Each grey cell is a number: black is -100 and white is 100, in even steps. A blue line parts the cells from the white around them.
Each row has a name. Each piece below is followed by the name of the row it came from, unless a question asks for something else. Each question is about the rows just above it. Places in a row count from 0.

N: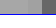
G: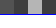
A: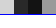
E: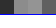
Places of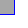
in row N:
0 1
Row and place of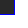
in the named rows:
A, 1
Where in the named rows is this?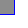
E, 1
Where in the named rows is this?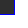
E, 0

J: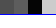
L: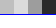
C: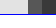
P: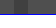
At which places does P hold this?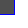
0 2 3
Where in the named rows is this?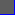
J, 1
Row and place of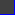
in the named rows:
P, 1
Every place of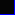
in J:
2
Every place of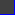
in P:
1
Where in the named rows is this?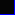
J, 2
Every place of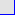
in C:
0 1

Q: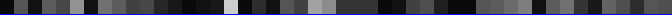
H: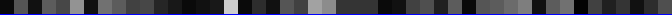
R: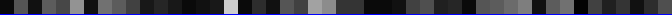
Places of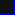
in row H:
2 6 14 19 28 38 45
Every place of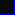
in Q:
0 13 17 27 32 33

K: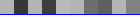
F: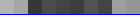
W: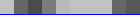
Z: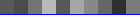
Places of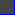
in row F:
4 7
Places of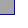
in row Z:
5
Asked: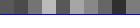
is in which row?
Z
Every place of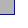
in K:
0 2 5 8
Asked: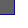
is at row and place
K, 7
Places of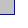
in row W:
0 5 6 7

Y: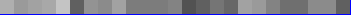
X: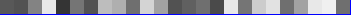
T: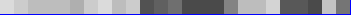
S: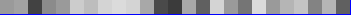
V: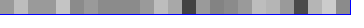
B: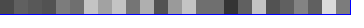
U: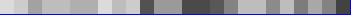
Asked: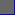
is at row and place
Y, 16
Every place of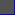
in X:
1 6 12
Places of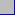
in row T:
2 3 4 8 17 18
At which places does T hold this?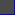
13 14 15 22
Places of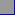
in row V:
0 2 3 6 10 14 17 20
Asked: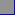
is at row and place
Y, 6

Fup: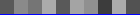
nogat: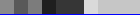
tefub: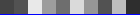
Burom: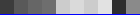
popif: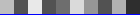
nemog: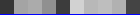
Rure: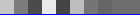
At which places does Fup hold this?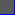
0 4
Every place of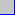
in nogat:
7 8 9
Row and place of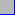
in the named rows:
nemog, 6
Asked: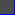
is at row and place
Rure, 2

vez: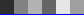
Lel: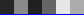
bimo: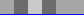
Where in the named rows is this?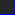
Lel, 0
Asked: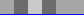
bimo
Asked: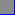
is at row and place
Lel, 1
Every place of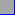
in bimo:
0 4 5
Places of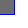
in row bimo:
1 3

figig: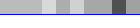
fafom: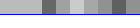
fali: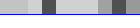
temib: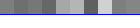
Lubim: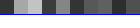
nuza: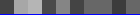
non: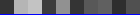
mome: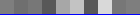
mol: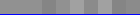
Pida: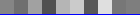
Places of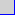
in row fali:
2 4 5 6
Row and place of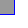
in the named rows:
fali, 9
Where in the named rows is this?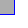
figig, 4

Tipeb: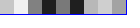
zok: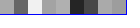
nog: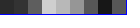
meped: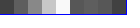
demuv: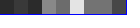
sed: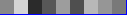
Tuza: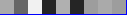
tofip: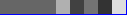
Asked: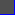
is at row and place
sed, 5
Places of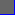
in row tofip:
0 1 2 3
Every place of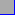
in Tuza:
0 7

